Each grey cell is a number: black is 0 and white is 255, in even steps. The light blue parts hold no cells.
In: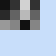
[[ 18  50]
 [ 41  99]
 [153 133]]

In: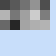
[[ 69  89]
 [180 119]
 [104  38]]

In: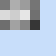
[[121 174]
 [218 206]
 [110 162]]

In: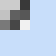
[[205 204]
 [194  96]
 [121  71]]

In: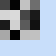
[[ 69   4]
 [213 218]
 [ 26 209]]

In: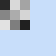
[[ 41 217]
 [134 172]
 [226 126]]

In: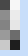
[[ 72 247]
 [141 235]
 [131 230]]

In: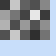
[[ 55 198]
 [160 118]
 [178  77]]

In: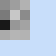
[[140 158]
 [122 199]
 [ 24 151]]
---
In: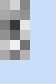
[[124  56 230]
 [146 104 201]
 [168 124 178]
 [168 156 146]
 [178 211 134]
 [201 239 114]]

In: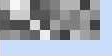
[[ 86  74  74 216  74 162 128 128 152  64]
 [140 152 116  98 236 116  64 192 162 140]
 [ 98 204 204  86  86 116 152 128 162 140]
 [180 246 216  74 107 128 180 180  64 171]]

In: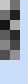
[[113  32]
 [ 91  41]
 [134  71]
 [199 113]
 [ 81 145]
 [ 20 169]]

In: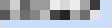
[[ 87 175 111 132 187  67  36 166 111 226]
 [143 207  99 155 155 236 216 236 166  58]]

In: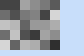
[[ 68  68 163 141 121  90]
 [110  80 121 130  68 214]
 [214 100 183 173 110  47]
 [194 183 100 153 153 173]
 [110 194  80  58 163 141]]

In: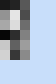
[[ 25  35  88]
 [  6  45 129]
 [210  55 138]
 [200  97 157]
 [168 220 109]
 [147 229  76]]

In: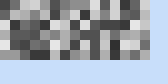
[[221  57 111  90  57 221 199  69 221  90  69  69  57 230 199]
 [230  81  69 111 100 230 175  69 210  81 199  48 221 210 111]
 [175  90  90  81 154 131 175 122  81  81 187 111 166 175 142]
 [ 69 111 199 210 154  81 122 142 142 221  90 210  57 100 210]
 [154 154 100  57  57 187  69 142 166  81 175  57 154 111 175]
 [100 187 175 131 187  69 154 210  57 199 131 210 100  90 187]]

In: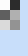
[[252  44]
 [218 147]
 [ 95 176]]

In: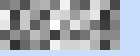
[[188  49 103 146  91 241 210 210 219 178  61 167]
 [241  61 200 156  72 219 210 156 200 229  49 146]
 [229  81 200  91 156 253 146 229 178 115  61 125]
 [115 136  81 167 178 125 241 125  91 219 178  72]
 [ 91 146 115 188 156  61 167  91 115 188 136 136]]
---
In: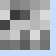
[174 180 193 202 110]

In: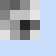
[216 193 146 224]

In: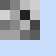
[207  34 135 161]

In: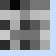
[117 186  52 119  41]

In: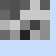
[ 90 201 128 149]

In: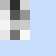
[213  85 244]

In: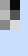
[ 10 187]

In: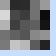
[154 114  87  97 121]

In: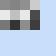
[204 232  52]
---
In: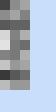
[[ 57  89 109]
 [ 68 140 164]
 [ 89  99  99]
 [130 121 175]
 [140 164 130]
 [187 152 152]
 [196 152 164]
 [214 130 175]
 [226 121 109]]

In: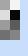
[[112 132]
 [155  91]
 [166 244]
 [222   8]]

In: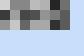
[[ 59 159  71  80 147 123  91]
 [147 198 102 168 168  49  91]
 [210 135 135 187 178  37 112]]

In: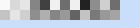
[[195 229 207 142 175 133 153  99 195 121 153 164]
 [249 217 229 133  65 240 110 240  34 142 207 110]]

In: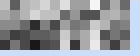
[[ 54 118  73  24  73  82 213  54 171 233 129  63 139]
 [106  63  73  94  94 106 202 139 171 222  82 118  94]
 [139 139 106  44 129  73 160 118 129 202 180 118 129]
 [171 150 180 213 192 192 106 150  82  82 171 180 150]
 [192  94 180 192 213 180 222 160 160 245 106 171 106]]

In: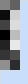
[[  0 188]
 [ 12 209]
 [ 34 232]
 [ 53  76]
 [ 65 220]
 [131  97]
 [143  44]]
